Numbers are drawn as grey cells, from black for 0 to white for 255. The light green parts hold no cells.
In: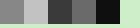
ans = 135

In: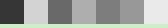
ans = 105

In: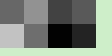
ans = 89

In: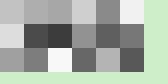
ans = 125

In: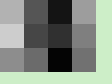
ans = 127

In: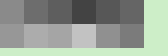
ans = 172
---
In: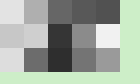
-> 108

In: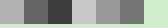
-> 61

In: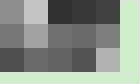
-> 105

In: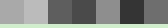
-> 72

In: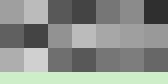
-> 88

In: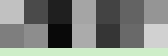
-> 171

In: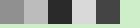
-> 188
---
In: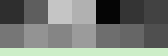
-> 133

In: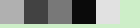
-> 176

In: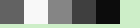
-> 98

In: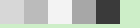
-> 215

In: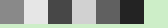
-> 230

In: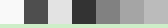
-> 227

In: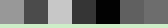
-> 199

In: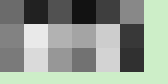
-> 218

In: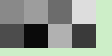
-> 221

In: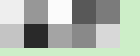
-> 196
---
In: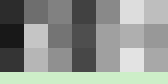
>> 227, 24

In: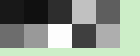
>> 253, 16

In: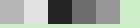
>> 226, 36

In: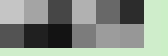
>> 198, 19

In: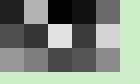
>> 225, 3

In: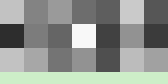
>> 248, 45
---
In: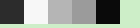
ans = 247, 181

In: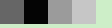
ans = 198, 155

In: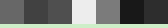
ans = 237, 123

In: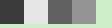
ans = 230, 148

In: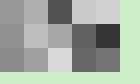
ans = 216, 209

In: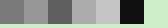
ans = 197, 171

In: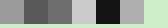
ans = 203, 174

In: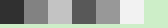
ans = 242, 195

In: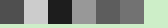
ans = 204, 152
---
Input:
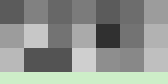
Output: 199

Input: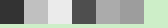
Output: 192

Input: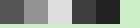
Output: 147

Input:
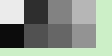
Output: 182

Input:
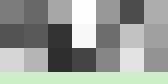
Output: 248

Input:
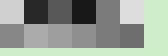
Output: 208

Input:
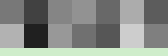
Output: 178

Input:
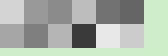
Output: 212

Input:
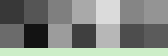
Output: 183
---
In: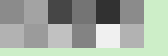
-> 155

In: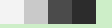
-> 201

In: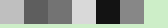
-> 94

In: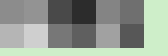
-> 207

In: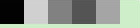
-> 208

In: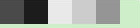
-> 28

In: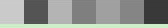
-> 84
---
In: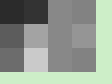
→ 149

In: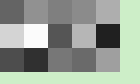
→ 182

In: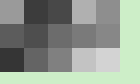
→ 176

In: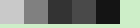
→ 73

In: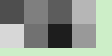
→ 153

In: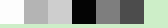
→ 180

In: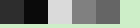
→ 101

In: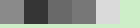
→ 119
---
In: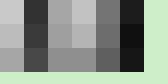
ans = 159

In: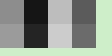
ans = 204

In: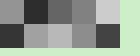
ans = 184

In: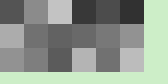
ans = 98

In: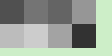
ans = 163

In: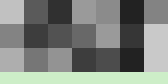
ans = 82

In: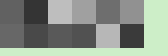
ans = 89
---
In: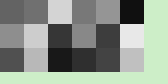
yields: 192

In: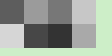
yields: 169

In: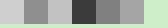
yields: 165

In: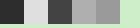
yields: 154

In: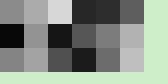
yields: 191

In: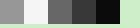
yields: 11
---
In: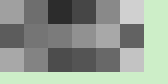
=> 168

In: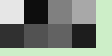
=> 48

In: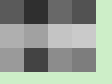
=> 154

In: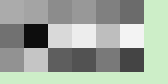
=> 146

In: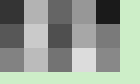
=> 130

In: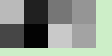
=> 70

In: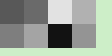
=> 126

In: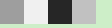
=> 158
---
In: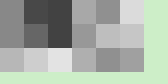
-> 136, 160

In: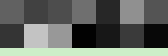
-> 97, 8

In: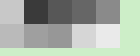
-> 200, 234

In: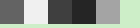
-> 99, 164

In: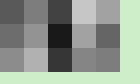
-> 89, 125

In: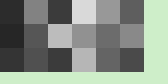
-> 44, 74
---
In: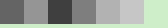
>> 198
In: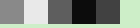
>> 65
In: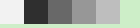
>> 190
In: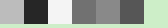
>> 86
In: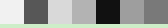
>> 121
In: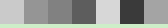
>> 164
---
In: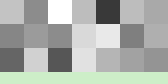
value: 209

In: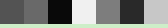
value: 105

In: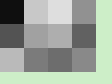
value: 123

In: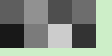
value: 123

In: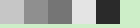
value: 143

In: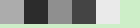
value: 44

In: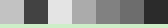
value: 66

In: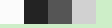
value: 35

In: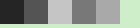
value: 84
